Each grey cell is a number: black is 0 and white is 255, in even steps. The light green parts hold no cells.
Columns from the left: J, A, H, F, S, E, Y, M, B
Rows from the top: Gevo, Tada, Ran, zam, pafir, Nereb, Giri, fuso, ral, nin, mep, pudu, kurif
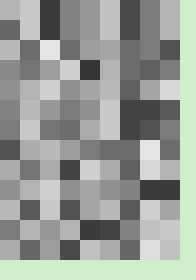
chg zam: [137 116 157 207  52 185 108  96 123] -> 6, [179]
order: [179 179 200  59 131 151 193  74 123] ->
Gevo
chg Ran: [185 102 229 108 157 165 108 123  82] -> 2, [108]
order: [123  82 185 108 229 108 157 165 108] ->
Ran

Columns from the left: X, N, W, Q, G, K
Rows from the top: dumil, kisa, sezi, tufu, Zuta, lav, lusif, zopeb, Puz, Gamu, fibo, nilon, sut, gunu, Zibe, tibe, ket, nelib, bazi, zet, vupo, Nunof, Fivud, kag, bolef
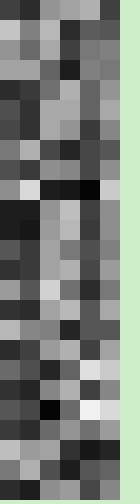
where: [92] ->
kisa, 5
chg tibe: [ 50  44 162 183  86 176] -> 6, [168]
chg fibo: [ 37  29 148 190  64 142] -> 1, [29]
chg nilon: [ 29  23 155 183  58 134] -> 6, [142]
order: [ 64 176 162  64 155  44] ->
nelib

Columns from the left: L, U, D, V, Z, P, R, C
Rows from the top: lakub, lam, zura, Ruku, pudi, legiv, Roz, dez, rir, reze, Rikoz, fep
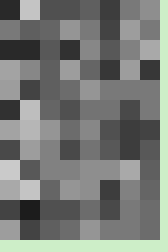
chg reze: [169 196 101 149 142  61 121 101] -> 7, [129]
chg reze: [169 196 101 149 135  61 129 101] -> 5, [142]
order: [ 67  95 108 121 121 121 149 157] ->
pudi
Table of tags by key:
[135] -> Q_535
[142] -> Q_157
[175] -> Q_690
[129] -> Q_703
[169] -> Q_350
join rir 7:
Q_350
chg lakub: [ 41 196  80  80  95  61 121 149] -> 8, [142]

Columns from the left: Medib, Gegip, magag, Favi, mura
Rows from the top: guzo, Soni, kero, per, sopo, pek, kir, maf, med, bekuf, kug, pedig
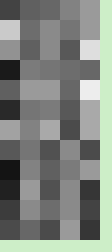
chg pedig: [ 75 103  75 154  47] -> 5, [54]
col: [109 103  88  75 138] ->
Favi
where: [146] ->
kero, 1
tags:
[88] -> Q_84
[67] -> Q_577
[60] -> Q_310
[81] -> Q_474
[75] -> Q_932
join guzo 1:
Q_577
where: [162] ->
kir, 1
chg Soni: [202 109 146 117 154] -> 3, [138]
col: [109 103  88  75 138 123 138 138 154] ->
Favi

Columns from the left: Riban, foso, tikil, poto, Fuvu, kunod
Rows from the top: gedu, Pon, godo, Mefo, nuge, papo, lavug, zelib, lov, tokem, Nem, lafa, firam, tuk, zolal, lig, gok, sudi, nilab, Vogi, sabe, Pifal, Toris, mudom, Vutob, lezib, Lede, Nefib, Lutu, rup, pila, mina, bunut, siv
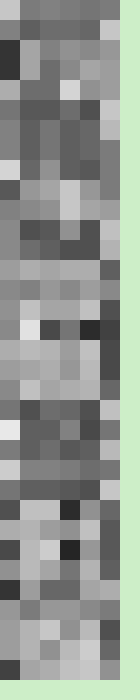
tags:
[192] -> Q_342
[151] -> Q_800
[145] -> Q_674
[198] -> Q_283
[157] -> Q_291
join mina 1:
Q_291
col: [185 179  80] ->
Fuvu

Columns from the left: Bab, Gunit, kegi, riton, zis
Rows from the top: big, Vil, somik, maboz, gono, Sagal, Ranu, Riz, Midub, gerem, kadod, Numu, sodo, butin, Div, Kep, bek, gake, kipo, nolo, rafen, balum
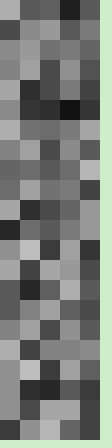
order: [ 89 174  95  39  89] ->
Div
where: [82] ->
maboz, 5
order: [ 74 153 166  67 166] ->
butin
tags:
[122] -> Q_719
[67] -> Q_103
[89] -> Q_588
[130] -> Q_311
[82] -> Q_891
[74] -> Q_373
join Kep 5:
Q_373
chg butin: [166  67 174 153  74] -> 3, [166]

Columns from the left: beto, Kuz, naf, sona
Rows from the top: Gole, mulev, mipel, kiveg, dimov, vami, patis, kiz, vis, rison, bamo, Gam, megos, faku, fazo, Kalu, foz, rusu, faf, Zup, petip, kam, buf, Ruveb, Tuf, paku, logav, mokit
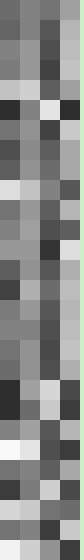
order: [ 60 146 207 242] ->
mokit
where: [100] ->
mulev, 1
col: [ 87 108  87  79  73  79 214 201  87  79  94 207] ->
naf
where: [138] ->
kiz, 2
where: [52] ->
megos, 3

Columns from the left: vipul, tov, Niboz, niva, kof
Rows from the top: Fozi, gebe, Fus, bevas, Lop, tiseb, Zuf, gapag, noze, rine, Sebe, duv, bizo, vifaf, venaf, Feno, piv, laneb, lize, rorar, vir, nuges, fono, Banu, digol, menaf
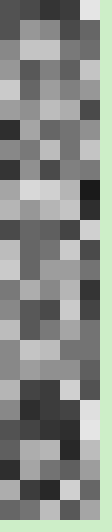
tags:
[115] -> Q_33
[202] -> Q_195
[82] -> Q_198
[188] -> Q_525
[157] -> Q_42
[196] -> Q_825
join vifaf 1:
Q_195
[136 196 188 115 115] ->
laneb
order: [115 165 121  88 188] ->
piv
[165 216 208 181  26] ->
rine
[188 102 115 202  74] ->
bizo
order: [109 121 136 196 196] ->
Fus
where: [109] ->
Fus, 5

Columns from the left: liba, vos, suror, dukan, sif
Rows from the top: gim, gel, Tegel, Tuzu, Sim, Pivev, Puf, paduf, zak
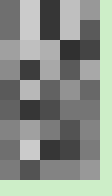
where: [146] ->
Sim, 4
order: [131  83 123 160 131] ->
Puf
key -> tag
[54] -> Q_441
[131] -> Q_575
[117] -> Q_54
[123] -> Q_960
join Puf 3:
Q_960
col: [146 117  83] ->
dukan
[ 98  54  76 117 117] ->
Pivev
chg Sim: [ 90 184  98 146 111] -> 5, [104]
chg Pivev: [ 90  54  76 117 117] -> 1, [98]

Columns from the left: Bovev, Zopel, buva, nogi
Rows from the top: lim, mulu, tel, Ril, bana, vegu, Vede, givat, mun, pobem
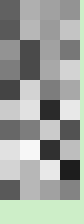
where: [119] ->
tel, 4
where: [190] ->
givat, 4
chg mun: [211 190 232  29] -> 2, [183]
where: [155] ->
mulu, 3
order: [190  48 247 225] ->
givat
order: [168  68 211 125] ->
bana
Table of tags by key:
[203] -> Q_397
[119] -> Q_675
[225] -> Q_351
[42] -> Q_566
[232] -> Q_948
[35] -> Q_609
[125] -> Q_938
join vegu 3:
Q_566

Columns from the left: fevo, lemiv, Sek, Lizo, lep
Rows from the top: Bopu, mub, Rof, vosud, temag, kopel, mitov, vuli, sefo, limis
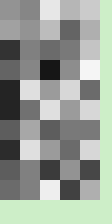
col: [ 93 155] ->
Sek
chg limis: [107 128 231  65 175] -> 3, [238]
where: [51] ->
Rof, 1
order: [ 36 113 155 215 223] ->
kopel
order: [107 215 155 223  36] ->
temag
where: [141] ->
vosud, 4
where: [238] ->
limis, 3

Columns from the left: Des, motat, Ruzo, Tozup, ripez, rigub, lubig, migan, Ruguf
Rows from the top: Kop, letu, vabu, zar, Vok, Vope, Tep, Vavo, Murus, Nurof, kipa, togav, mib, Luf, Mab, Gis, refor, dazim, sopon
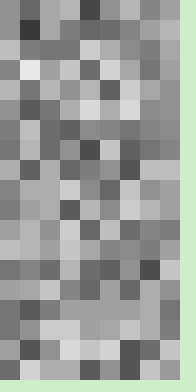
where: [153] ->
sopon, 9
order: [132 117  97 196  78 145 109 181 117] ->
Vavo

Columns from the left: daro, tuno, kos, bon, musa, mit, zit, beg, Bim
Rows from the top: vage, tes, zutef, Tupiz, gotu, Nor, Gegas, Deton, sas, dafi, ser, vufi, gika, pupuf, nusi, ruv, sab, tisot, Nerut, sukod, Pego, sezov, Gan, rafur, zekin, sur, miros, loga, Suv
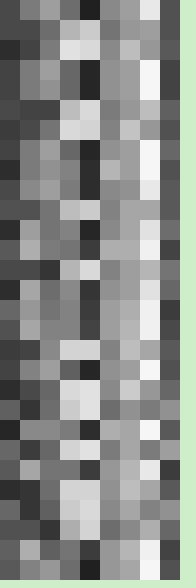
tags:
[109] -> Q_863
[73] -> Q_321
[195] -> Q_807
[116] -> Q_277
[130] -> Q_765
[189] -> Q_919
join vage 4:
Q_863
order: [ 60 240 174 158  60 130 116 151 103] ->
ruv

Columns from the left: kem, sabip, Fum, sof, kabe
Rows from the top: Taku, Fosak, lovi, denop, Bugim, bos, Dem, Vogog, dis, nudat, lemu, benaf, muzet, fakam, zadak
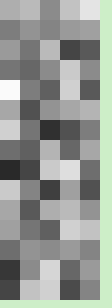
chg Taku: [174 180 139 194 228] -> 2, [186]
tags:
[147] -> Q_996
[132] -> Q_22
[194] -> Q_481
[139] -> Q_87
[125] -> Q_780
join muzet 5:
Q_22

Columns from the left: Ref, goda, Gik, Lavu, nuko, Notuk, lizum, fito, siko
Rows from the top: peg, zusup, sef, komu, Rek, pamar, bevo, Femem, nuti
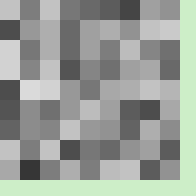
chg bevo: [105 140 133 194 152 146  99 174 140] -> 1, [99]
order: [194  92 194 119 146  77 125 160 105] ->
Femem
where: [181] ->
Rek, 9
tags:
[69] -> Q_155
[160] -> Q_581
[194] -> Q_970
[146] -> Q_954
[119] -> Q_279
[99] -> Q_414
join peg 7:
Q_155
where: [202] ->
zusup, 9
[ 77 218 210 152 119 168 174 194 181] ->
Rek

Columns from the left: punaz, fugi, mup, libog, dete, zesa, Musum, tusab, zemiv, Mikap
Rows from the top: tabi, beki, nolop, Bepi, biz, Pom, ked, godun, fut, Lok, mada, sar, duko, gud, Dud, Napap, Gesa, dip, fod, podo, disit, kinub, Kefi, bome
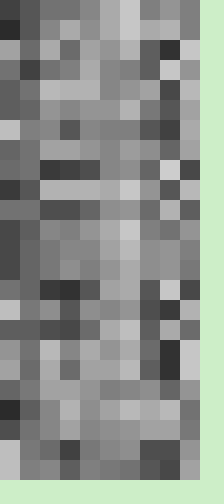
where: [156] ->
godun, 7
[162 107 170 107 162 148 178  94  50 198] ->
nolop
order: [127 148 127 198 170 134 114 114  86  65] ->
tabi
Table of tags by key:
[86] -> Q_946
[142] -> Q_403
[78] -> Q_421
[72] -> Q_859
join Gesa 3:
Q_421
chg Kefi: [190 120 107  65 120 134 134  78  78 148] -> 7, [142]

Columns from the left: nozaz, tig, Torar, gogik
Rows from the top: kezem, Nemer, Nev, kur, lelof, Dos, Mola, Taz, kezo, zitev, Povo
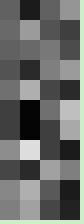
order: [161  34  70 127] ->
Povo
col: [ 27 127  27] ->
gogik

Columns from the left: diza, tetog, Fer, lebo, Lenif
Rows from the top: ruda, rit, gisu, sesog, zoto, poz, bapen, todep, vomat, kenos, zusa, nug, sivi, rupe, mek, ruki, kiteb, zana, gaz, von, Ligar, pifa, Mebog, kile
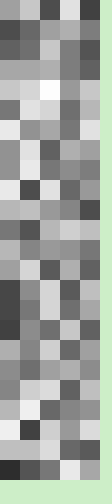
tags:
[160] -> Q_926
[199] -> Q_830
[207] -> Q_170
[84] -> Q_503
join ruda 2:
Q_830
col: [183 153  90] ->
Fer
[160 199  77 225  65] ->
ruda
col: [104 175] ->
lebo
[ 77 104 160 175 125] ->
rit
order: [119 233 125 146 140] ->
vomat

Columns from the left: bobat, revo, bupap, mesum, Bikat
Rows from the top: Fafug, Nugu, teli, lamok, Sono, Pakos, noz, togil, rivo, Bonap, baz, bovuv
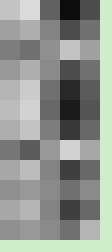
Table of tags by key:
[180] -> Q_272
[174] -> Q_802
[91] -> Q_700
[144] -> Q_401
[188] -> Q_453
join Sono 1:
Q_272
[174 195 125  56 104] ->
noz
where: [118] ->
togil, 1

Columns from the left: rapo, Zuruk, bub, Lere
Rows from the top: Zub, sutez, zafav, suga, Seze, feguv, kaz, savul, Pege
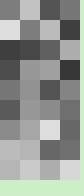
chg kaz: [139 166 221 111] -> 4, [103]
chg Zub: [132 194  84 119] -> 1, [125]
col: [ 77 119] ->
rapo
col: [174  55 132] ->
Lere

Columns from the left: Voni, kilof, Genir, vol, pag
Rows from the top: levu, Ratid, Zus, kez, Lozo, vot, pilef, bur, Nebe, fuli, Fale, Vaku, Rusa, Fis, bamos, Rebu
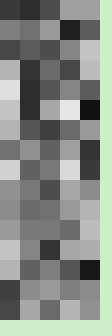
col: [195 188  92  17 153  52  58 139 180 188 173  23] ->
pag
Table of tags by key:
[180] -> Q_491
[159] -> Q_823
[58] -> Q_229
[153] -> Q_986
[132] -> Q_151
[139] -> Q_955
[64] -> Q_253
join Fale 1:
Q_955
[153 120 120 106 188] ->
Vaku
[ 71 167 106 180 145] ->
Rebu

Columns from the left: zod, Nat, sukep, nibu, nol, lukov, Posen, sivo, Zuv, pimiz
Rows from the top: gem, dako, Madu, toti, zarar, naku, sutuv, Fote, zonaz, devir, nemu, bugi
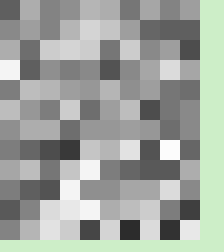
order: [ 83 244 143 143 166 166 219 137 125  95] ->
devir
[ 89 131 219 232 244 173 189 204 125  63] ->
nemu

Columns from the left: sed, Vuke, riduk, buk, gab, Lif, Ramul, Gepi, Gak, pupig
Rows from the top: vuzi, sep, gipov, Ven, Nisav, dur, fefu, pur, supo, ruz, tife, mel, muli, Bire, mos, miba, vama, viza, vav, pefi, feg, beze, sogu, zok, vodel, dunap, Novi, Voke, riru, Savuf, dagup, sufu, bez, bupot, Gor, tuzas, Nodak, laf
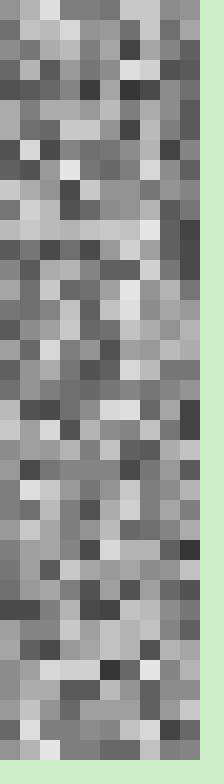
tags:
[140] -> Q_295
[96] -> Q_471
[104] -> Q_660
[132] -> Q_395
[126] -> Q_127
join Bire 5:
Q_395
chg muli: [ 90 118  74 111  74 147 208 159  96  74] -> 6, [153]
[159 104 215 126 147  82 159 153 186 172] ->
viza
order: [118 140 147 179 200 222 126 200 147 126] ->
vuzi

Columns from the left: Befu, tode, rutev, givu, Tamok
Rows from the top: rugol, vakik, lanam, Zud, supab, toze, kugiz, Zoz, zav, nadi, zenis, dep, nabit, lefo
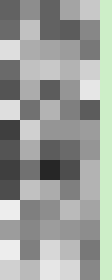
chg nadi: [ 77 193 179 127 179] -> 3, [172]
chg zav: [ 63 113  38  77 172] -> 5, [179]

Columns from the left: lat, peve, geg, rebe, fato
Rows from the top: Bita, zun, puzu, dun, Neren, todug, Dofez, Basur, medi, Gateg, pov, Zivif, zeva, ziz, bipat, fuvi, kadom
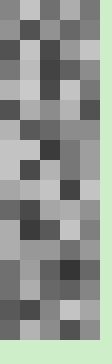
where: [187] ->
dun, 2
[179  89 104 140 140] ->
Dofez
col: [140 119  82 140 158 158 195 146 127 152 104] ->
fato
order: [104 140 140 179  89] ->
Dofez

